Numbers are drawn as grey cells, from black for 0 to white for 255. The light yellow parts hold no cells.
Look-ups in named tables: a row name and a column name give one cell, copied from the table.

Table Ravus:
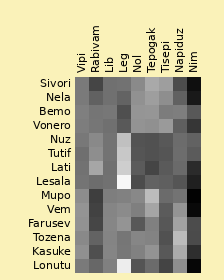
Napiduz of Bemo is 126
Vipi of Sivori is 122
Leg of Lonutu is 237
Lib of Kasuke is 133
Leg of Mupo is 129
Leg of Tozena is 118
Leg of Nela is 99

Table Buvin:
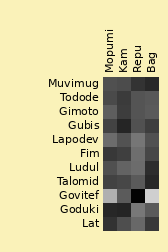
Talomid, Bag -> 39
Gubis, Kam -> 37
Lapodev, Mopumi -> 108
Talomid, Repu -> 90
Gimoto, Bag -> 90
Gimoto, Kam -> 61
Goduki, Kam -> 36
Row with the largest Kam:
Ludul

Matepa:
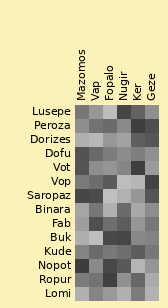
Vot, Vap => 142
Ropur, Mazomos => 123
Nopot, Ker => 181
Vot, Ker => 63
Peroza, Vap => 114
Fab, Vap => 79
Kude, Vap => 106
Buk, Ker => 136
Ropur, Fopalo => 64
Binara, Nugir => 107
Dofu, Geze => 144
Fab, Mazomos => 158
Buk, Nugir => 70
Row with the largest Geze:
Lomi

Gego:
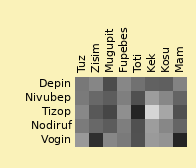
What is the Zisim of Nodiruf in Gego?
104
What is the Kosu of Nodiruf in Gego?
135
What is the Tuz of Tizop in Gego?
136
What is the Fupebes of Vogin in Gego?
122
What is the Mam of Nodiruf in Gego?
101
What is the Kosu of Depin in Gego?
95
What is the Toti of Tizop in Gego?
37
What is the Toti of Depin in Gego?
113
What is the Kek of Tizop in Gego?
213
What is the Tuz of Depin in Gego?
120
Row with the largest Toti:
Depin

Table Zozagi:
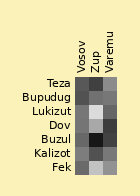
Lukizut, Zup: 219
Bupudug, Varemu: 119
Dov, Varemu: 61
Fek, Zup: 194
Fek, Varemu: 146
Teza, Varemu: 139
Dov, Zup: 168
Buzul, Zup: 23
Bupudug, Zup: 113
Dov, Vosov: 117
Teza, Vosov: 88

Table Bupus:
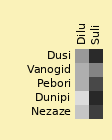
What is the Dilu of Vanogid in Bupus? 175
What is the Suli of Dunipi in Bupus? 40
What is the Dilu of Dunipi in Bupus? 220
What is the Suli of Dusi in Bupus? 42
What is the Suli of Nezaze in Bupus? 62
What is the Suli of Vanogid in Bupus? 132
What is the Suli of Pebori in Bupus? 72
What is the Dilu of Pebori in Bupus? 175
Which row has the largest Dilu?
Dunipi

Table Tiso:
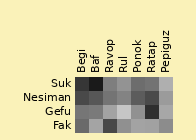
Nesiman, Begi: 73
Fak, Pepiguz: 140
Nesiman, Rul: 131
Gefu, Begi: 118
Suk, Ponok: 109
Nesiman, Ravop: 116
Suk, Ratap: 115
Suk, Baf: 26
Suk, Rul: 147
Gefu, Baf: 122
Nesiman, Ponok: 92
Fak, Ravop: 72
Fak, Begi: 106
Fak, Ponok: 163
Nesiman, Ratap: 74
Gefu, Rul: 198
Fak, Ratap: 161

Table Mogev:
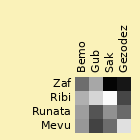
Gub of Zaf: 167
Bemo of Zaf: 109
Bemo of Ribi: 176
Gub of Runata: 84
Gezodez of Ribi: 70
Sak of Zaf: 4
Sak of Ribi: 251
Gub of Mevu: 66
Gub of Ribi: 213
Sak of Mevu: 108
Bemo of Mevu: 151
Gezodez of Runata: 105
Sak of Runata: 145
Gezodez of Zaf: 22
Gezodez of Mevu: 224
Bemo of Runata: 158
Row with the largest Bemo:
Ribi

